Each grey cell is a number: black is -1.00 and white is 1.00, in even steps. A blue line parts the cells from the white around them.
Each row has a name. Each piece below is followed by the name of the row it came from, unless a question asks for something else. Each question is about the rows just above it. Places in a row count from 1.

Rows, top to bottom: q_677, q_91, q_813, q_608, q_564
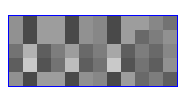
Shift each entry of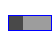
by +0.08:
[-0.35  0.31  0.31]
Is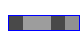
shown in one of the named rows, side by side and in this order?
yes
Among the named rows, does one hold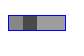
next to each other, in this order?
yes
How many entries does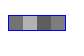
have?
4
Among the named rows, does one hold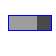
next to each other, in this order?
yes

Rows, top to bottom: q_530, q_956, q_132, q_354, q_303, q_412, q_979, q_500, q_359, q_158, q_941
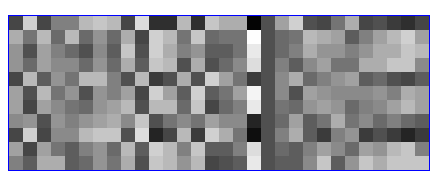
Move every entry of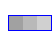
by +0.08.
[0.34 0.53 0.71]
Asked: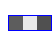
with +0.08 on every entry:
[-0.19  0.91 -0.29]
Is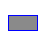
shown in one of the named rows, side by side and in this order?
yes
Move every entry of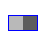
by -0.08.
[ 0.37 -0.35]
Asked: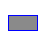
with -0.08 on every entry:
[0.00 0.00]

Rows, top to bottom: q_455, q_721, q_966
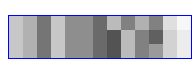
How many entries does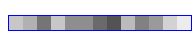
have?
13
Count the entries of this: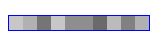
10
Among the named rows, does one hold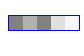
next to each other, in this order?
yes
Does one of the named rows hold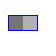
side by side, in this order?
no
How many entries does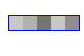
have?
5

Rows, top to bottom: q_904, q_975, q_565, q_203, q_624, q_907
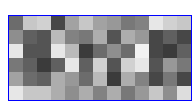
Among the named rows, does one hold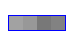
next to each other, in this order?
yes
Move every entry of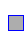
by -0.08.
[0.28]
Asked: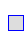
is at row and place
q_907, 13

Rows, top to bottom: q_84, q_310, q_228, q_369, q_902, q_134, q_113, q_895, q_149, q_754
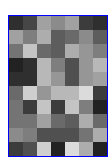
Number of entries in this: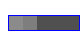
5
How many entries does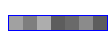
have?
7
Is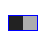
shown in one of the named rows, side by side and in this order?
no
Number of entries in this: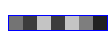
7
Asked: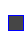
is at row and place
q_84, 2
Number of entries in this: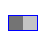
2
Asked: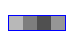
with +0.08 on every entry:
[ 0.52  0.07 -0.29  0.26]

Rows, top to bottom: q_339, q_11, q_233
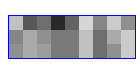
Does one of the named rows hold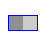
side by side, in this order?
yes
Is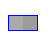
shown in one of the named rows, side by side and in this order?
yes
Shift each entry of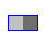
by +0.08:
[ 0.59 -0.06]
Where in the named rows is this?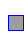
q_233, 3
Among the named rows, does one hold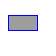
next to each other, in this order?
no
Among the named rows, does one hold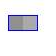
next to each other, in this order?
yes

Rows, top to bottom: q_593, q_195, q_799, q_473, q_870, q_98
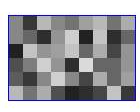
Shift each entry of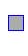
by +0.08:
[0.43]
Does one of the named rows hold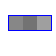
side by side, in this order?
yes
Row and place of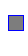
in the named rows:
q_473, 2
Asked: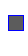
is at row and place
q_870, 1
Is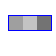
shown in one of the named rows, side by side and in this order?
no
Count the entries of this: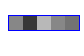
5

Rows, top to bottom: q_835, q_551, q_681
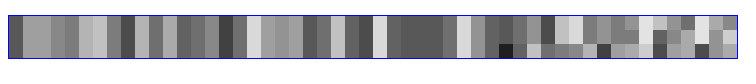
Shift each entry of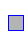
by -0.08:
[0.33]
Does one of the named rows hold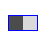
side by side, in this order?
yes
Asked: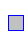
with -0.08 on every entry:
[0.43]

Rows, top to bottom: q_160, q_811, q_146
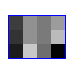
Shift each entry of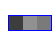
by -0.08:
[-0.60  0.06 -0.12]
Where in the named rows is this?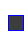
q_160, 1
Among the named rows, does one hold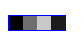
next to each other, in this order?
no
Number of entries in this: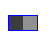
2
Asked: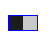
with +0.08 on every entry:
[-0.70  0.65]
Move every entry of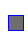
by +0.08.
[-0.06]
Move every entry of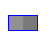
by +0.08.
[0.22 0.04]

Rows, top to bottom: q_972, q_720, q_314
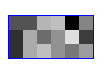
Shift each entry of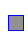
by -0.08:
[0.06]
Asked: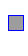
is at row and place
q_314, 6
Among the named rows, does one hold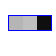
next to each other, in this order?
no
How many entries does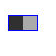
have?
2
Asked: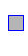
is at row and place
q_972, 3

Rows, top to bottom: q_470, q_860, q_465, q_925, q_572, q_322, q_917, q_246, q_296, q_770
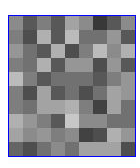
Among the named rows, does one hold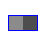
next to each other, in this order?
no
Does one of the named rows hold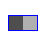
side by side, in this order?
yes
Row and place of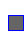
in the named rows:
q_770, 1

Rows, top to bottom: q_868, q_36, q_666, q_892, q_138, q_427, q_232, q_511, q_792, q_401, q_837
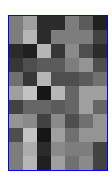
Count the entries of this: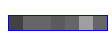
7
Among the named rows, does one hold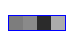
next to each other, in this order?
no
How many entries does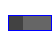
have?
3
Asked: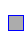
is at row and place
q_401, 2

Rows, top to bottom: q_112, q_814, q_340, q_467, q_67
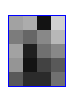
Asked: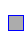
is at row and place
q_112, 2
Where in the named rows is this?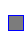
q_814, 1
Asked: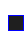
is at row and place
q_340, 2
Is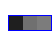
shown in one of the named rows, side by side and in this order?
no
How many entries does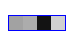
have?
4
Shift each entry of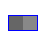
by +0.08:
[-0.12  0.15]
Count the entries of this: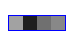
4

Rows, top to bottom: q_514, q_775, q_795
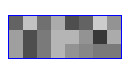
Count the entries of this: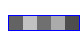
5
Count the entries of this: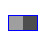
2

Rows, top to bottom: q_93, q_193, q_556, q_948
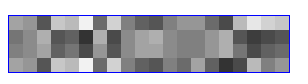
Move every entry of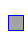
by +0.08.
[0.36]
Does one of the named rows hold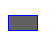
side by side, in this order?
no
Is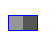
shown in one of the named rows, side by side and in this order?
yes
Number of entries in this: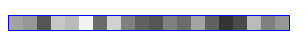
20

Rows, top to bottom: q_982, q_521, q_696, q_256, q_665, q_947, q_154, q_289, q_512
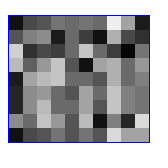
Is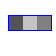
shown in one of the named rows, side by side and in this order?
yes
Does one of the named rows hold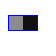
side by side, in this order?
no
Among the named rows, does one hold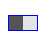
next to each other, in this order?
no
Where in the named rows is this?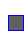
q_256, 2
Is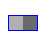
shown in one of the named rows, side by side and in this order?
yes
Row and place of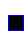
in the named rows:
q_696, 9
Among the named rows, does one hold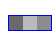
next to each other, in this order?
no

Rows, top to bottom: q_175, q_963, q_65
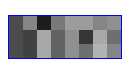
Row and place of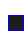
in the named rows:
q_175, 3
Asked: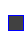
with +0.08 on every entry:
[-0.41]

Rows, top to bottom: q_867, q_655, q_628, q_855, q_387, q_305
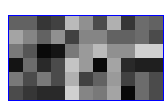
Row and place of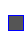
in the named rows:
q_628, 2
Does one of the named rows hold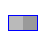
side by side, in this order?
no
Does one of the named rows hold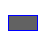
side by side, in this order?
yes
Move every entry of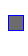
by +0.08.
[-0.07]
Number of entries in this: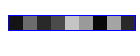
9

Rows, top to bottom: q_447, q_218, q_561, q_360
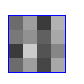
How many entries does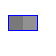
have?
2
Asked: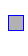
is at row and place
q_447, 4

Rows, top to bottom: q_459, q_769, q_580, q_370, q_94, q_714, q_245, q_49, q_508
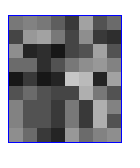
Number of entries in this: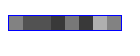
8
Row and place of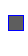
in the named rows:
q_459, 4
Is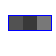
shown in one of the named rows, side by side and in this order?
yes
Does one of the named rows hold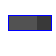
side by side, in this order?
yes

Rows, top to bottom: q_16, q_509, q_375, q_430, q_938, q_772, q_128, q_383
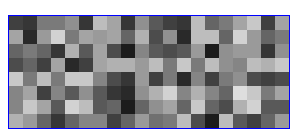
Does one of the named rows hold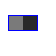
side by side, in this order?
yes
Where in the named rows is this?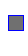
q_383, 11

